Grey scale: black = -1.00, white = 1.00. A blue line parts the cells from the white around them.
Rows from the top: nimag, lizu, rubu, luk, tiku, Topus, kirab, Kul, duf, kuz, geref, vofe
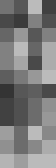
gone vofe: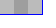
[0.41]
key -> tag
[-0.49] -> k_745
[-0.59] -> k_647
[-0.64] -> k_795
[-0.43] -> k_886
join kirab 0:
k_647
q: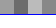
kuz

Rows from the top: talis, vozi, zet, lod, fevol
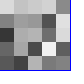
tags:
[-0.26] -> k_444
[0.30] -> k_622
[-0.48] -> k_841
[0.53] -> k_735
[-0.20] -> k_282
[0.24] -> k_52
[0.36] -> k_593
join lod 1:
k_622
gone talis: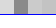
[0.65]

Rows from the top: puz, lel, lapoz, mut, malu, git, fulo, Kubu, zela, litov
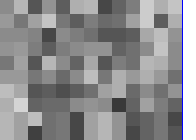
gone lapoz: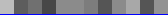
[0.03]
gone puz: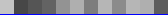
[0.60]
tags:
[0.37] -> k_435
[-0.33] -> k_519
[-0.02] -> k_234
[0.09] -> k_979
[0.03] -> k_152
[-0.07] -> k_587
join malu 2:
k_519
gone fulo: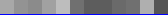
[-0.39]

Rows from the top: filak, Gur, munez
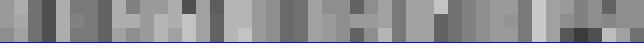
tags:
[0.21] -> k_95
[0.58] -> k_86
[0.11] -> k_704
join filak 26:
k_704
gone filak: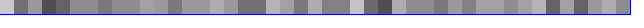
[-0.27]
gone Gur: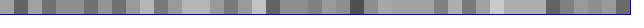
[0.06]
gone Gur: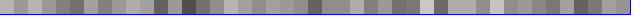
[0.31]
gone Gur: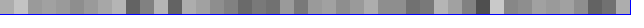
[0.16]
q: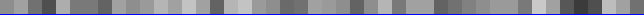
munez
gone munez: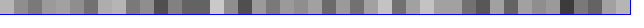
[0.48]

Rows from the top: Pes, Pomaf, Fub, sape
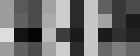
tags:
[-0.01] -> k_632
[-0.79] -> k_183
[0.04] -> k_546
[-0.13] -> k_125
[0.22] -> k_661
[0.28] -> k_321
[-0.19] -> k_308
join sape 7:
k_308
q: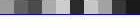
Pomaf
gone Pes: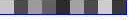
[-0.30]
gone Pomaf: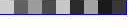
[0.34]
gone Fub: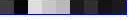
[-0.73]
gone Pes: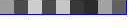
[-0.30]
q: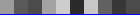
Pes

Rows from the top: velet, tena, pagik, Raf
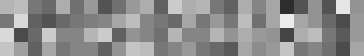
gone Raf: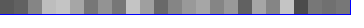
[0.10]
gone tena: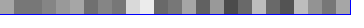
[-0.01]
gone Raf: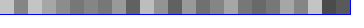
[0.25]
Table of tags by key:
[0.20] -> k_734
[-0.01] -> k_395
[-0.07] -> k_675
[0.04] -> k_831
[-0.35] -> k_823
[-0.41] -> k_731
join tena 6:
k_395

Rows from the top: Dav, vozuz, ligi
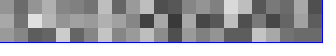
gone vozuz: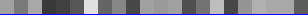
[0.43]
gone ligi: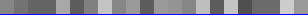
[0.10]
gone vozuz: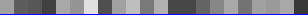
[0.43]

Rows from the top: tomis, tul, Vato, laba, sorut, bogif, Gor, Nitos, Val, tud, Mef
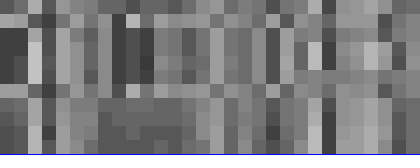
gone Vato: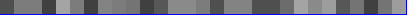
[-0.27]
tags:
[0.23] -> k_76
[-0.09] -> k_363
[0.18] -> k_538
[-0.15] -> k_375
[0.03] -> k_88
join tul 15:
k_363
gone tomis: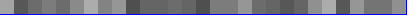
[-0.44]

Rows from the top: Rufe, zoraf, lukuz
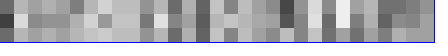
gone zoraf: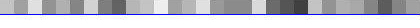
[-0.06]
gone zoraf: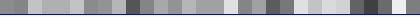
[0.20]
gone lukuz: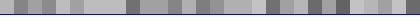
[0.59]
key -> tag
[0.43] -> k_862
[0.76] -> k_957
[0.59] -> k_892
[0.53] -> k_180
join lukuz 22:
k_180
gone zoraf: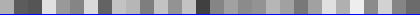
[0.32]

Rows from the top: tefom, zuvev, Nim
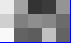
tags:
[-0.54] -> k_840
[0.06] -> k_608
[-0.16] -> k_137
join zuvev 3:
k_608
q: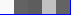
Nim
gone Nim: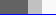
[-0.27]
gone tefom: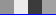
[-0.60]

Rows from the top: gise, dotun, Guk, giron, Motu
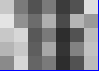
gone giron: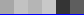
[0.02]
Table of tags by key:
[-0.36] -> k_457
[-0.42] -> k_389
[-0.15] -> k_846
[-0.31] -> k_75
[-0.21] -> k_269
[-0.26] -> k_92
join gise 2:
k_457
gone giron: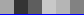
[0.52]
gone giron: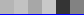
[-0.26]

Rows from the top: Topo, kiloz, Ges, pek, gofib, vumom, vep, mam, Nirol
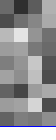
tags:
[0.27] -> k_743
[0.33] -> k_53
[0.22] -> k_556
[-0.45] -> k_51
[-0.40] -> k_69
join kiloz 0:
k_69
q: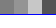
gofib
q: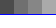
kiloz
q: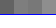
Nirol
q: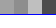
vumom
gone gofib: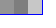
[-0.34]

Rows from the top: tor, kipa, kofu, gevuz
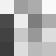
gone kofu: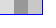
[-0.48]
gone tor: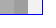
[0.95]
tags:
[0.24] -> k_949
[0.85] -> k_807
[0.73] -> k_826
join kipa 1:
k_807

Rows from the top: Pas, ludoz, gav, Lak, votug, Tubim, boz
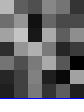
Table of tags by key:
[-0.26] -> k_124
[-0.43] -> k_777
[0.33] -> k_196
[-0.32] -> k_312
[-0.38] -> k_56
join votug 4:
k_312
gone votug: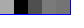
[-0.32]
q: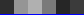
Lak
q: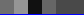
ludoz
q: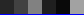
Tubim

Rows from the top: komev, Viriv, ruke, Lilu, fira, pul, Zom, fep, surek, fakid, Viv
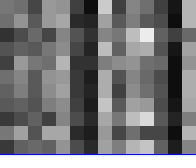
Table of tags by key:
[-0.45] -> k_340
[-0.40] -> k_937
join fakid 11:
k_340
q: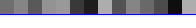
pul

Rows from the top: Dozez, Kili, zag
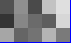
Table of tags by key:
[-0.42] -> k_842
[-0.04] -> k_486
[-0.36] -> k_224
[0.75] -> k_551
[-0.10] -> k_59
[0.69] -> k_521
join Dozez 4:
k_551
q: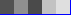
Dozez

